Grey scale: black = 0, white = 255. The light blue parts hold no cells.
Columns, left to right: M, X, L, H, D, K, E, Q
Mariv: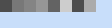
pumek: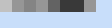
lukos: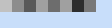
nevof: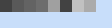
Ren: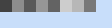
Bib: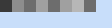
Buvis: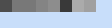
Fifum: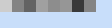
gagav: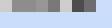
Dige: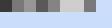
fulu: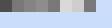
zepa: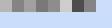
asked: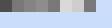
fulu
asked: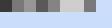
Dige
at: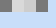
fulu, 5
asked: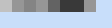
pumek

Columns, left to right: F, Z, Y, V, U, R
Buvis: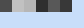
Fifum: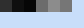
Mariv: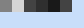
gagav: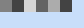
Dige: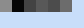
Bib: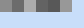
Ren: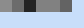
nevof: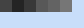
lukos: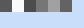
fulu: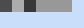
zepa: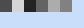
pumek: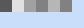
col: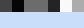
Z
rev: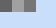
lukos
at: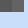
nevof, 4
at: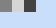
Mariv, 1
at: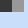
fulu, 3
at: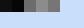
Fifum, 2
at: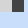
Mariv, 2

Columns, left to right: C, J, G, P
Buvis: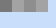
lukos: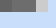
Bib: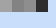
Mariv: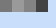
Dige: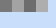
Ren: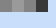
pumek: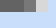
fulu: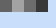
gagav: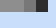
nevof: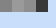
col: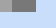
C
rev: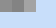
Bib
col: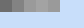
J
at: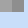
Buvis, 2
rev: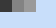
Ren

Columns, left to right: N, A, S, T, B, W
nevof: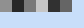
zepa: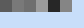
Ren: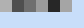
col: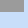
T
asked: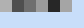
Ren
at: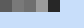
zepa, 1
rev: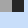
Ren
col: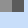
N

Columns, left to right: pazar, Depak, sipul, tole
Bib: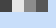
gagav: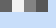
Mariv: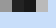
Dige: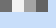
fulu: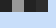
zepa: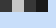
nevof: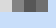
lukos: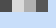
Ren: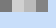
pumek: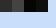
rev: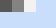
gagav
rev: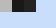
Mariv
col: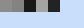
sipul
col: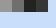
pazar
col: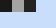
sipul
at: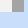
Dige, 2
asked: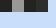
fulu

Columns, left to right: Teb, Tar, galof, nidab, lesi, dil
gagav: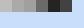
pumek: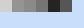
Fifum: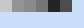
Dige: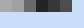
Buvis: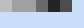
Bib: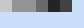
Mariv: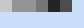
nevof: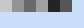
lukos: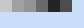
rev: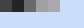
gagav
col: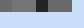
nidab
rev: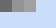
lukos

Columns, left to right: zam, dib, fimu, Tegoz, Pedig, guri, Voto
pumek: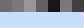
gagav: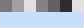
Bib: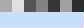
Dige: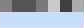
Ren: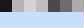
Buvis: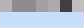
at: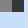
Bib, 4
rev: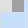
gagav
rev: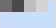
Ren
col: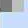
Tegoz
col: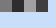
guri

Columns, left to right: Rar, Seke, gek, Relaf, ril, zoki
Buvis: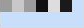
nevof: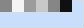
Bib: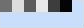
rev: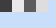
Bib
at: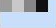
nevof, 3
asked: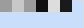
Buvis
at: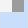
nevof, 2
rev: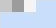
nevof
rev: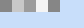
nevof

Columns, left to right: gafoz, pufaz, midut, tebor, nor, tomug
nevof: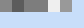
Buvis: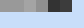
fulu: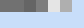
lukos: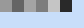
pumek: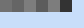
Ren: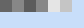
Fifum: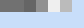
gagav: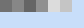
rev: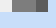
nevof
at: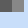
Ren, 3
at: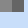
gagav, 2
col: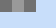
gafoz
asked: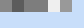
nevof

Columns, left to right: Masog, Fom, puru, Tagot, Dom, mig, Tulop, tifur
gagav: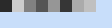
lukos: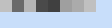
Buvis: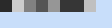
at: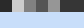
Buvis, 1
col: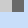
Fom
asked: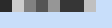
Buvis
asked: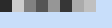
gagav
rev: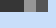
Buvis

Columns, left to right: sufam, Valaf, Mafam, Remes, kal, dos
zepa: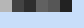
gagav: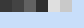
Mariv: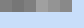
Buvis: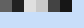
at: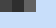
zepa, 2
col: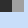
Remes
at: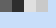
gagav, 3
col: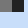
Valaf
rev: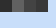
gagav
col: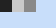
dos

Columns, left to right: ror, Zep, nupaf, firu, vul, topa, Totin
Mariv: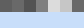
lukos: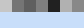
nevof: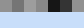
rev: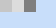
Mariv
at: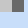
Mariv, 6
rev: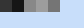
nevof

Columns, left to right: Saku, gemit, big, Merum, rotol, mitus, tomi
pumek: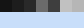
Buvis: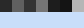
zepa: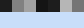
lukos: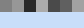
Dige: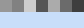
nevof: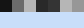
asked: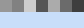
Dige
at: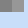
lukos, 1
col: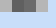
mitus
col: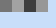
tomi
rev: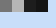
zepa
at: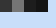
Buvis, 3

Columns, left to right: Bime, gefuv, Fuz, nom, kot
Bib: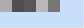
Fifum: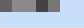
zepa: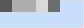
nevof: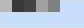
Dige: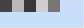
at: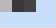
nevof, 1
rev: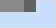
Fifum
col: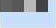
Bime

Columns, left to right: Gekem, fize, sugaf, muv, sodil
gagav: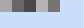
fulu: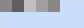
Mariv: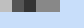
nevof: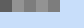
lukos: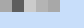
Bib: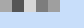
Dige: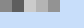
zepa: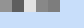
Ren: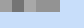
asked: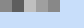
fulu
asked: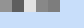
zepa
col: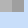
muv
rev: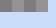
nevof

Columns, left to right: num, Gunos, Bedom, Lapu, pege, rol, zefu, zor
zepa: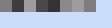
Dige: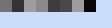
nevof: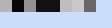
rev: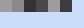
zepa
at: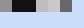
nevof, 3

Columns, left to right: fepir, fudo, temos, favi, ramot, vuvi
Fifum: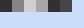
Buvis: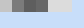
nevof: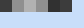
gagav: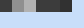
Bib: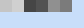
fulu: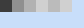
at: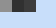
nevof, 4
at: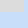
Buvis, 5
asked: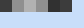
nevof
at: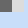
Buvis, 4
